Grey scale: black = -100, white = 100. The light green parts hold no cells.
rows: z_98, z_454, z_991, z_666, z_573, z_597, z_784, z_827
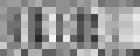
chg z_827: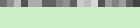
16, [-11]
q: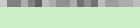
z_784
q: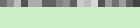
z_827
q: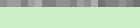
z_98
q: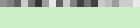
z_991
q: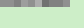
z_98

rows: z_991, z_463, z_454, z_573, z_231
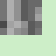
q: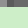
z_991
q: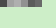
z_573

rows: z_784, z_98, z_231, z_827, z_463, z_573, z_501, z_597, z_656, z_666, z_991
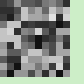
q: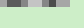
z_597
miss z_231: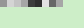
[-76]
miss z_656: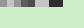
[43]

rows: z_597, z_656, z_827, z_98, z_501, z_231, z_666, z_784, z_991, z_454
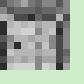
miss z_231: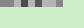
[29]
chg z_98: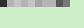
8, [-42]
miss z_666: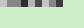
[18]
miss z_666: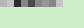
[-53]
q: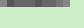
z_656

